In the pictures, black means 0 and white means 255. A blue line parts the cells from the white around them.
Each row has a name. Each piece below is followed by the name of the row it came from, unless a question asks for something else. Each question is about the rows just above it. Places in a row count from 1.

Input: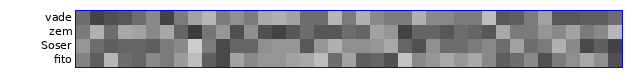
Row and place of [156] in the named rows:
fito, 8
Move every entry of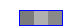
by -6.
[117 170 131]
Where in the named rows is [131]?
fito, 1
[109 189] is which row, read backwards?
fito
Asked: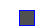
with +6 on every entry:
[86]
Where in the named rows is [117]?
zem, 10

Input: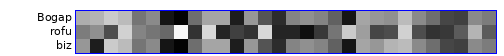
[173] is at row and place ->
Bogap, 1
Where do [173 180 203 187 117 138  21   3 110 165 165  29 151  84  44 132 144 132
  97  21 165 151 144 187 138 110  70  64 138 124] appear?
Bogap

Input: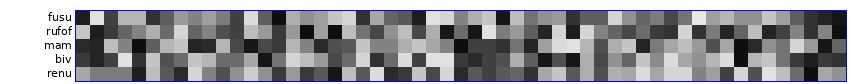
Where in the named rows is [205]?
renu, 13
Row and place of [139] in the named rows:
biv, 42
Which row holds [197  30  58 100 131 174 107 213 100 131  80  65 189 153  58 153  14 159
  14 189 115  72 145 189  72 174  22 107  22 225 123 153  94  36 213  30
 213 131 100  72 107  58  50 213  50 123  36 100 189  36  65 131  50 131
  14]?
rufof
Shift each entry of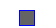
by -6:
[94]

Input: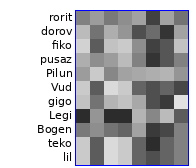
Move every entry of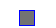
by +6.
[121]
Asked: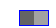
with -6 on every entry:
[ 94 156]

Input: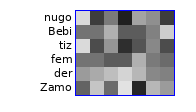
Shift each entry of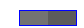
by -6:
[109 109  86  86]
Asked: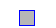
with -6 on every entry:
[177]
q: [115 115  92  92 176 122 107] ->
fem
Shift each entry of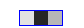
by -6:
[220  32 177]
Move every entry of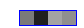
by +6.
[128  37 169 149]
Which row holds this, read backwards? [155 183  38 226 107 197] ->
Zamo
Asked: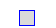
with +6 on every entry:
[224]

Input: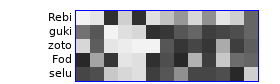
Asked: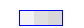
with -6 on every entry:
[237 217 209]
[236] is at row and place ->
zoto, 4
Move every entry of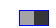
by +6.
[170  60]
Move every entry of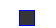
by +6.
[60]

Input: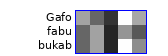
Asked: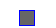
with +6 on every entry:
[108]
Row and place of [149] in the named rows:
fabu, 4
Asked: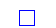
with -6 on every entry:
[248]
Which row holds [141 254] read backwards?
bukab
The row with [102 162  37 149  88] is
fabu
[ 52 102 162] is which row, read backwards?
Gafo

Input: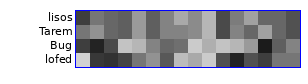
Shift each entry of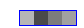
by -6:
[176  68 118 155]
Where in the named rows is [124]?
lisos, 12
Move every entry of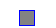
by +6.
[137]
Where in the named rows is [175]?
Bug, 10
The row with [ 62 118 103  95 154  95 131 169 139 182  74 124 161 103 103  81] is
lisos
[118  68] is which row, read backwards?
lofed
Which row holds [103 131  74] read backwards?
Tarem

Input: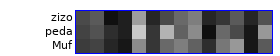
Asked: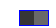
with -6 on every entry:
[48 99]
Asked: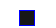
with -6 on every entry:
[17]
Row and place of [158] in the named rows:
zizo, 5
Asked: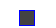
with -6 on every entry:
[61]
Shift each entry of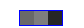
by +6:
[111 132  44]

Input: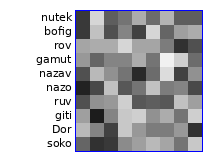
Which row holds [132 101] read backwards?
gamut
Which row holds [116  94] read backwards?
nutek
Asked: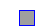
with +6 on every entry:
[165]
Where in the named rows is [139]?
soko, 4
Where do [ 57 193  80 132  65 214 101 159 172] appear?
bofig
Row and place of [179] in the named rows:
nutek, 7

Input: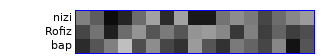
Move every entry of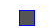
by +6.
[91]
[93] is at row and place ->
nizi, 2

